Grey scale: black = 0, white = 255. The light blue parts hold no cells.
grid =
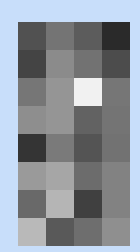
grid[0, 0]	81
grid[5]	[154, 166, 108, 130]
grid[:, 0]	[81, 68, 118, 142, 52, 154, 105, 185]
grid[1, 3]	76
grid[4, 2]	84
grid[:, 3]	[42, 76, 118, 116, 114, 130, 130, 143]
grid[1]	[68, 139, 114, 76]

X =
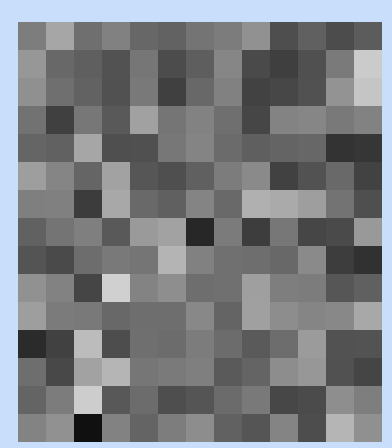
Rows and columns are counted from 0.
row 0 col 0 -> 125
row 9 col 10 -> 124
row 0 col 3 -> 129
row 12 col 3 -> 181
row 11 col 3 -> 77
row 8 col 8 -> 110
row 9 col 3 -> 208
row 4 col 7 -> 107
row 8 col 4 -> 117
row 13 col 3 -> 88
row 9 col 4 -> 131
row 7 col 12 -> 153
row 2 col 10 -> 81
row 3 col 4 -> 161
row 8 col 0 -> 84
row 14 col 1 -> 145
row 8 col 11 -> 61
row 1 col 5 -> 76
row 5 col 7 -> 124
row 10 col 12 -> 168
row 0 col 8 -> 145
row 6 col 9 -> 170
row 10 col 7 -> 100
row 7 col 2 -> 127
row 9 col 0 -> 145
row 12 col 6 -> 127
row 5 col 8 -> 138
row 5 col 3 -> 162
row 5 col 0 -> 158
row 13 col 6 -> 85
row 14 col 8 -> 85
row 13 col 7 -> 107
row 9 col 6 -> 110
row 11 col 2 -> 188
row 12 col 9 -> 141
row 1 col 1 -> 104

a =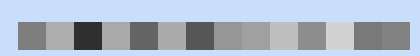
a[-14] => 126
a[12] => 121
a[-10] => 100
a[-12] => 47

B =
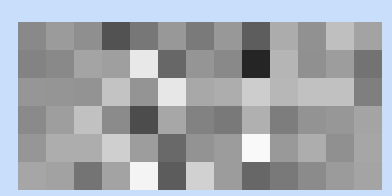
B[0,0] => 137
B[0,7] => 152
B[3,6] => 130
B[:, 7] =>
[152, 137, 173, 121, 156, 156]
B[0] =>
[137, 155, 143, 82, 119, 152, 122, 152, 93, 172, 145, 191, 163]
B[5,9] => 121
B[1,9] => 181
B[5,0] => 166
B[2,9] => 183
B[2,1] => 149
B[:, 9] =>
[172, 181, 183, 125, 153, 121]
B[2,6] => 168
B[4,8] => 249
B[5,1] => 162
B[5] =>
[166, 162, 116, 163, 244, 92, 209, 156, 103, 121, 139, 155, 164]
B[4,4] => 157
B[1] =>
[131, 137, 164, 159, 232, 103, 149, 137, 37, 181, 144, 157, 115]
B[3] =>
[138, 158, 193, 139, 76, 167, 130, 121, 176, 125, 147, 151, 164]
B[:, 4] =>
[119, 232, 148, 76, 157, 244]

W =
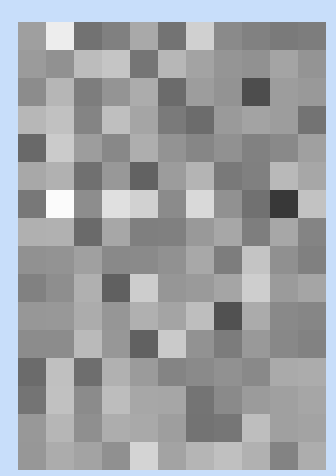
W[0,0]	159
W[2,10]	153
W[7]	[176, 177, 106, 167, 127, 128, 153, 167, 126, 167, 132]
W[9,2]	176
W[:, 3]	[128, 197, 148, 191, 136, 152, 224, 167, 137, 96, 150, 151, 177, 189, 173, 144]
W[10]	[151, 152, 172, 150, 176, 164, 190, 81, 171, 137, 134]
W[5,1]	177
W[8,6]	168
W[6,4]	209
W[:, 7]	[138, 149, 147, 154, 145, 121, 145, 167, 125, 165, 81, 124, 145, 138, 118, 192]
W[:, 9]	[122, 164, 157, 157, 137, 185, 56, 167, 144, 155, 137, 136, 170, 160, 160, 131]
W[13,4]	167
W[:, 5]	[115, 183, 107, 122, 147, 156, 139, 128, 145, 150, 164, 202, 132, 166, 158, 163]
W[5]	[168, 177, 112, 152, 98, 156, 180, 121, 128, 185, 167]
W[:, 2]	[114, 188, 125, 132, 157, 112, 141, 106, 160, 176, 172, 186, 110, 139, 143, 163]
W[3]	[183, 193, 132, 191, 165, 122, 108, 154, 163, 157, 115]
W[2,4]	172
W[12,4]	155
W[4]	[105, 203, 157, 136, 174, 147, 134, 145, 129, 137, 160]
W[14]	[152, 182, 143, 173, 169, 158, 115, 118, 190, 160, 163]
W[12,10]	172
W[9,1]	142
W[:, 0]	[159, 155, 140, 183, 105, 168, 120, 176, 145, 129, 151, 140, 107, 116, 152, 151]
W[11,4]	97
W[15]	[151, 172, 163, 144, 212, 163, 181, 192, 177, 131, 173]
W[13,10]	166

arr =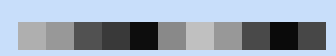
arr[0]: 175
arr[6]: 192
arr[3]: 57
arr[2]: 81

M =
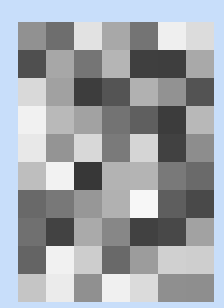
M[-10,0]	145
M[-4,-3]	247
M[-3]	[112, 66, 170, 135, 65, 72, 162]
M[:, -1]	[220, 169, 83, 184, 141, 106, 73, 162, 206, 142]
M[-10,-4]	168
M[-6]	[232, 148, 216, 122, 213, 65, 141]
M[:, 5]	[239, 62, 146, 60, 65, 121, 94, 72, 208, 143]
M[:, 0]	[145, 79, 217, 241, 232, 190, 105, 112, 100, 197]
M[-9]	[79, 167, 117, 181, 63, 62, 169]
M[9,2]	144
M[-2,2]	205
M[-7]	[241, 185, 162, 115, 95, 60, 184]

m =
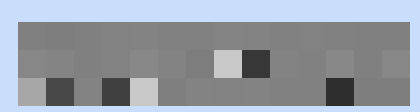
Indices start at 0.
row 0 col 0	128
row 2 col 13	126
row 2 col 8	131
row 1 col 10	129
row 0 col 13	128
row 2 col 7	130
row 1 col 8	55
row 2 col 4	200
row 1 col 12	128
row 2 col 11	46
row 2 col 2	131
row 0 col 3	130
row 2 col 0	167
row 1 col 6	125
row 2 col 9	129
